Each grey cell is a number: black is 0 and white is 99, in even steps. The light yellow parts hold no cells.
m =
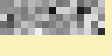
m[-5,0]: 55
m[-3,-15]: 81
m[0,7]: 70
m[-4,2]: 56
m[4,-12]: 58
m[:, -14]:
[53, 58, 25, 34, 54]
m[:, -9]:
[57, 54, 76, 43, 66]
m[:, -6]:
[50, 81, 64, 52, 57]
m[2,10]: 53
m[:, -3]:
[58, 26, 86, 87, 84]
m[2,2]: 62
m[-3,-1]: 54
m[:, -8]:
[70, 8, 53, 50, 60]
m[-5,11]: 42
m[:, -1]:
[77, 68, 54, 87, 17]
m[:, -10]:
[66, 47, 69, 51, 93]
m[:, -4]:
[42, 10, 36, 47, 70]
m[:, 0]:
[55, 55, 81, 42, 56]
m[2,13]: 85

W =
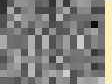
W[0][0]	18
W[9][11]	47
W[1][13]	26
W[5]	[66, 44, 42, 44, 68, 33, 70, 32, 46, 61, 36, 78, 38, 52, 46]
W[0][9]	23
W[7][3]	33
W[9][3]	33
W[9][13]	23
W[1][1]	65
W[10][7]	65
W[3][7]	30
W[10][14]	42
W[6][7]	32
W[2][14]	47
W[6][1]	44
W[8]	[32, 47, 68, 56, 54, 48, 62, 26, 70, 37, 43, 45, 43, 46, 47]
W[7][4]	70
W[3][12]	35
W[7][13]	23
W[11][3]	49
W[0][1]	34
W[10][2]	54
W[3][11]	40
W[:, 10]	[53, 31, 43, 54, 58, 36, 36, 46, 43, 46, 31, 32]
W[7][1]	55
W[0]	[18, 34, 57, 56, 52, 37, 42, 20, 59, 23, 53, 61, 58, 44, 45]
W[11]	[40, 39, 33, 49, 38, 52, 61, 31, 57, 53, 32, 65, 60, 62, 74]
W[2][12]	43
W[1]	[19, 65, 31, 49, 54, 29, 28, 28, 48, 64, 31, 52, 53, 26, 28]
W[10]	[59, 56, 54, 36, 72, 35, 57, 65, 58, 80, 31, 39, 51, 44, 42]
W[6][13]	52
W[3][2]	36

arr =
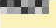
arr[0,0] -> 18
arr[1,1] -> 65
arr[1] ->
[81, 65, 67, 23, 45, 80, 51]

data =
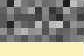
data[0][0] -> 47
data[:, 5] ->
[55, 22, 26, 72, 58, 38]
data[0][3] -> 46
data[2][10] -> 45
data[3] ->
[34, 14, 52, 38, 34, 72, 35, 72, 76, 26, 57, 51]
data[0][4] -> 40
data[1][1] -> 56
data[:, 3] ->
[46, 49, 32, 38, 70, 33]
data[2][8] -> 17
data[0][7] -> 45
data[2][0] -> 34
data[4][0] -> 56
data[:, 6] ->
[41, 52, 49, 35, 33, 49]
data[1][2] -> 38
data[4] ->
[56, 36, 62, 70, 56, 58, 33, 53, 37, 39, 47, 30]
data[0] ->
[47, 16, 69, 46, 40, 55, 41, 45, 56, 11, 74, 59]
